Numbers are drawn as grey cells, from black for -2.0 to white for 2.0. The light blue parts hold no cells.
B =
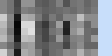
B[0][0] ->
0.1
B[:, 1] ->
[-0.2, -0.2, 0.1, 0.0, -0.2, 0.1, -0.3, 0.2]
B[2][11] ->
1.0
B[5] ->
[0.9, 0.1, -1.6, 1.0, 0.9, -0.5, -0.9, -0.5, 0.4, -0.7, 0.0, 0.1, -0.3, 0.4]
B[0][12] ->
-0.4
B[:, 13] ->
[-0.2, -0.1, 0.2, 0.2, -0.4, 0.4, -0.4, 0.3]
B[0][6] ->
-0.6
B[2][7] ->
-0.1
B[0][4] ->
0.3
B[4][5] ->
-0.6
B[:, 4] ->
[0.3, -0.1, 0.6, 1.4, 1.5, 0.9, 0.5, 0.5]
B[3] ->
[0.9, 0.0, -1.9, 1.4, 1.4, -0.7, -1.1, -0.4, 0.5, -1.4, 0.2, 0.3, -0.4, 0.2]
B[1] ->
[0.1, -0.2, -0.8, 0.0, -0.1, -0.3, -0.5, -0.4, -0.3, -0.2, -0.3, -0.1, -0.3, -0.1]
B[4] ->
[0.7, -0.2, -1.8, 1.2, 1.5, -0.6, -0.9, -0.2, 0.0, -1.5, 0.3, 0.7, -0.3, -0.4]
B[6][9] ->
-0.9
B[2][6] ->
-0.6
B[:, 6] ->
[-0.6, -0.5, -0.6, -1.1, -0.9, -0.9, -0.6, -0.7]
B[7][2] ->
-1.6
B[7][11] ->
0.8
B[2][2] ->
-1.6
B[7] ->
[1.3, 0.2, -1.6, 0.7, 0.5, -0.1, -0.7, -0.3, -0.2, 0.2, 0.1, 0.8, 0.1, 0.3]
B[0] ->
[0.1, -0.2, -0.9, 0.3, 0.3, -0.5, -0.6, -0.4, 0.0, -0.7, -0.2, -0.1, -0.4, -0.2]

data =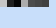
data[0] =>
1.1
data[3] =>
0.7
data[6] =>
-1.0
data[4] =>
-0.8

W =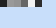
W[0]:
-1.5
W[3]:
-0.4
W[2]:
0.3

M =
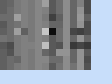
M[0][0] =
-0.5
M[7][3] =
0.0
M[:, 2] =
[-0.1, -0.1, 0.5, -0.2, 0.5, -0.1, -0.1, -0.1, -0.4, -0.1]
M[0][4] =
-0.1
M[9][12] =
-0.7
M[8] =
[-0.5, -0.3, -0.4, 0.0, -0.1, 0.1, 0.1, -0.3, -0.3, 0.2, -0.4, 0.3, -0.8]
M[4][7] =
-1.8
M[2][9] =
0.2
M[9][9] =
0.2
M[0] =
[-0.5, -0.4, -0.1, 0.0, -0.1, 0.1, 0.5, -0.6, -0.3, 0.2, -0.4, 0.0, -0.8]
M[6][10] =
-1.1
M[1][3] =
0.0
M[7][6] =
-0.4
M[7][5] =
0.1
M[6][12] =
-1.1
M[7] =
[-0.5, -0.7, -0.1, 0.0, -0.1, 0.1, -0.4, -0.6, 0.3, 0.3, -0.4, 0.3, -0.6]
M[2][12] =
-0.5
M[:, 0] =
[-0.5, -0.5, -0.3, -0.6, -0.5, -0.2, -0.6, -0.5, -0.5, -0.5]
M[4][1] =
-0.3
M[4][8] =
-0.3
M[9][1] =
-0.3
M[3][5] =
0.1
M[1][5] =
0.1
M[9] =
[-0.5, -0.3, -0.1, 0.0, -0.1, 0.1, 0.0, -0.6, -0.2, 0.2, -0.2, 0.3, -0.7]
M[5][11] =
0.3
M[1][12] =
-0.8
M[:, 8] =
[-0.3, -0.3, -0.5, -0.4, -0.3, -0.3, -0.7, 0.3, -0.3, -0.2]
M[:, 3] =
[0.0, 0.0, 0.0, 0.0, -0.5, 0.0, 0.0, 0.0, 0.0, 0.0]

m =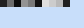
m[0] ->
-1.5
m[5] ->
-1.7
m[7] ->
1.2
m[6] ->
1.5

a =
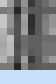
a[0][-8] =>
1.1
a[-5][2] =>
-0.7
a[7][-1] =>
-0.2
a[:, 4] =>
[-1.1, -0.6, -1.3, -1.3, -1.2, -0.5, -0.5, -0.6, -1.1, -0.7]
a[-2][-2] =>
0.0
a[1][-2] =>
-0.5
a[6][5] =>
-0.5
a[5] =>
[0.7, 1.0, -0.7, -0.3, -0.5, -0.5, -0.3, -0.3]
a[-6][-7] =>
0.0
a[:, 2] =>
[-0.7, -1.4, -0.8, -0.7, -0.7, -0.7, -0.8, -0.7, -0.8, -1.4]
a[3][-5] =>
0.4
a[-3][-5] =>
-0.2
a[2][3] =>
0.5
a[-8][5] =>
-0.6
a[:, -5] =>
[0.3, 0.0, 0.5, 0.4, 0.5, -0.3, -0.3, -0.2, 0.5, 0.1]
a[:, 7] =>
[0.0, -0.5, 0.3, 0.3, 0.5, -0.3, -0.2, -0.2, 0.4, -0.5]
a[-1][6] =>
-0.5
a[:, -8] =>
[1.1, -0.1, 1.1, 1.1, 0.8, 0.7, 0.6, 0.7, 0.8, -0.1]
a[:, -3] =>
[-0.6, -0.6, -0.6, -0.6, -0.6, -0.5, -0.5, -0.5, -0.6, -0.6]
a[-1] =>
[-0.1, -0.1, -1.4, 0.1, -0.7, -0.6, -0.5, -0.5]

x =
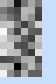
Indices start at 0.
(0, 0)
0.8
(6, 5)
0.8
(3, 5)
1.3
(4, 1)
0.3
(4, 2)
-1.0
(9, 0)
0.9
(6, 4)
0.2
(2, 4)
0.3
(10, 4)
-0.5
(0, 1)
0.5
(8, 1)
-0.7
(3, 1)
1.1
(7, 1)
1.0
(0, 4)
0.6
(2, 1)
-0.2
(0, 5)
-0.1
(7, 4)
-1.1
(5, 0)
1.4
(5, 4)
-1.0
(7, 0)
1.6
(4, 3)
0.9
